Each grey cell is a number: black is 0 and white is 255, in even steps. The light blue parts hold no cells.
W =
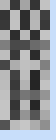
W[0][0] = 184
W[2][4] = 57
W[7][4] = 173
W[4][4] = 120
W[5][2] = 195
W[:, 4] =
[194, 63, 57, 196, 120, 185, 128, 173, 194, 148, 189, 168, 143]
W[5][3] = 43
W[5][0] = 190
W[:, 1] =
[55, 191, 194, 45, 73, 56, 173, 65, 57, 75, 52, 65, 187]
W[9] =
[193, 75, 118, 101, 148]
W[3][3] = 47
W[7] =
[186, 65, 190, 38, 173]
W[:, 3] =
[52, 179, 183, 47, 107, 43, 186, 38, 37, 101, 38, 85, 172]
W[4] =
[126, 73, 75, 107, 120]
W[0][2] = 164

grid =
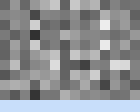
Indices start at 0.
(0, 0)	102
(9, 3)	52
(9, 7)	153
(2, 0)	96
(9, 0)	118
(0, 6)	98
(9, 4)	119
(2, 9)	144
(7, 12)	93
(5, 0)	99
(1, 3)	72
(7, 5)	166
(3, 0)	122
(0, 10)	99
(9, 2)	129
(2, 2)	132
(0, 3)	151
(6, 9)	131
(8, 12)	121
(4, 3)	203
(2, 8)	115
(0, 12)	112
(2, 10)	237
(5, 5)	193
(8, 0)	163
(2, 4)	101
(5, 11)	131
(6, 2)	104
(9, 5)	118
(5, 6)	99
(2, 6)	88
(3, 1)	97
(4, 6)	88

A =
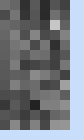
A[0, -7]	113
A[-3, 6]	143
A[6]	[90, 124, 60, 69, 79, 64, 118]
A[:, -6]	[102, 117, 100, 128, 117, 112, 124, 95, 127, 79, 89, 80, 136]
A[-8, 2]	88
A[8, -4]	108
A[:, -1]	[65, 81, 97, 130, 106, 86, 118, 66, 160, 94, 143, 111, 149]
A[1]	[75, 117, 52, 85, 42, 112, 81]
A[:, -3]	[43, 42, 63, 74, 118, 109, 79, 123, 68, 117, 127, 64, 71]
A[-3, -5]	71
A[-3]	[56, 89, 71, 34, 127, 127, 143]
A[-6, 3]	138
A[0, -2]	84
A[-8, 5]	66
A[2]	[107, 100, 87, 83, 63, 198, 97]
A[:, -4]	[89, 85, 83, 133, 74, 113, 69, 138, 108, 109, 34, 85, 129]
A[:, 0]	[113, 75, 107, 102, 96, 95, 90, 89, 85, 76, 56, 85, 77]
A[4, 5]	48
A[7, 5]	99
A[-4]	[76, 79, 70, 109, 117, 122, 94]
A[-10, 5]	83

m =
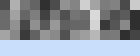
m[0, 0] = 76
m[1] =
[106, 162, 102, 126, 65, 120, 80, 116, 109, 217, 112, 79, 91, 47]
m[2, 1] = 145
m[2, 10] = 56
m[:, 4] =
[48, 65, 88, 150]
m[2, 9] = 212
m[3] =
[164, 136, 58, 98, 150, 137, 81, 145, 158, 183, 120, 122, 47, 68]
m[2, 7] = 102
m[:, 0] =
[76, 106, 107, 164]
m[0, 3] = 100
